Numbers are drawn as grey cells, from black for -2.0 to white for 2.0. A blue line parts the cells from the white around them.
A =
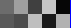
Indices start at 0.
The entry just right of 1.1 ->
-1.9
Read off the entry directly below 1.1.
-1.6
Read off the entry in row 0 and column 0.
-0.3

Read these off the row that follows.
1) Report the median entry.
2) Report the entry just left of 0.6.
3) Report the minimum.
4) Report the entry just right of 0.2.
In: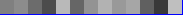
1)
0.2
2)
0.4
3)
-1.1
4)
-0.3

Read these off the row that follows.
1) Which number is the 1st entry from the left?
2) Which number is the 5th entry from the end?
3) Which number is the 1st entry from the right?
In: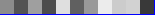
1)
0.2
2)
0.4
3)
-1.1

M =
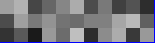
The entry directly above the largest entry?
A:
-0.3
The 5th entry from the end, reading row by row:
-1.3
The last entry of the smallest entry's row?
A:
0.4
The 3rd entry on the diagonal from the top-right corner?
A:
0.7
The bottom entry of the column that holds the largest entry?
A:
1.0
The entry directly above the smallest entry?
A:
-0.1
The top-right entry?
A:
-1.3
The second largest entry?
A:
0.9
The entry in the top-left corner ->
0.5
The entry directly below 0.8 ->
0.5

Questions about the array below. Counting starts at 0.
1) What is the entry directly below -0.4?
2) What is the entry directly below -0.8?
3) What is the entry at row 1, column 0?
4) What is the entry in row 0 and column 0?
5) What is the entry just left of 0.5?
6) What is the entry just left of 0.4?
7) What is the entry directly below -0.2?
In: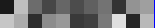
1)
0.4
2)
-1.1
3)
1.1
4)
-1.6
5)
0.3
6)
0.2
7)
-0.1

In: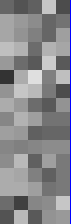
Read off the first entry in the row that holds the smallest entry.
-1.2
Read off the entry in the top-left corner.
-0.4
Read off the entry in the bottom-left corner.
-0.7
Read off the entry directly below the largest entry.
0.9
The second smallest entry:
-1.0
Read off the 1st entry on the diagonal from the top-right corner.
-0.8
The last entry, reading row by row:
0.4
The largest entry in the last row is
0.9
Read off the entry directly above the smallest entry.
0.4
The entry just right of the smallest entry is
0.7
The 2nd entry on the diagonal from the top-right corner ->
-0.4
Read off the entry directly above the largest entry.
-0.6
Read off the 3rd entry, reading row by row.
-0.5
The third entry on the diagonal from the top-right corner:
0.0
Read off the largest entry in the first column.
1.0
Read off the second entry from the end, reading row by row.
0.3
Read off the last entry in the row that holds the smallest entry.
1.0

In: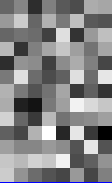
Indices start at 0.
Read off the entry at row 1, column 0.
0.4
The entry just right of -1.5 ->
-1.7
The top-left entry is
-0.4
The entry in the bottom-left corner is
1.2
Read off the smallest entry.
-2.0
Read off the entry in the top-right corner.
0.6
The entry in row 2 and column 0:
-0.4
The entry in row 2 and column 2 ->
-0.3
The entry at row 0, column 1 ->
0.1
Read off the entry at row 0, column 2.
-1.3
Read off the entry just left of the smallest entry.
-1.1
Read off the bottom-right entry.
0.0
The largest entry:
2.0
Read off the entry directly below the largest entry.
0.4
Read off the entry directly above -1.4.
-0.2

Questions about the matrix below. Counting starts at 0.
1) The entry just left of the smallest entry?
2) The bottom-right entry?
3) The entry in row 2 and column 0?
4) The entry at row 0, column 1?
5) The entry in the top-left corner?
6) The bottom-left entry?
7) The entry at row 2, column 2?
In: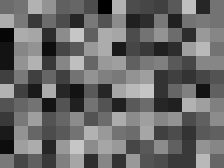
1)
-0.8
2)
-0.4
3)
-1.9
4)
-0.2
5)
-0.3
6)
-0.1
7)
0.6
